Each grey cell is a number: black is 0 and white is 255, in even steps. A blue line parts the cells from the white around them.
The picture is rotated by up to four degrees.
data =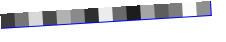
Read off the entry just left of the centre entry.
47
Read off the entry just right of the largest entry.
144
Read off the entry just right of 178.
138
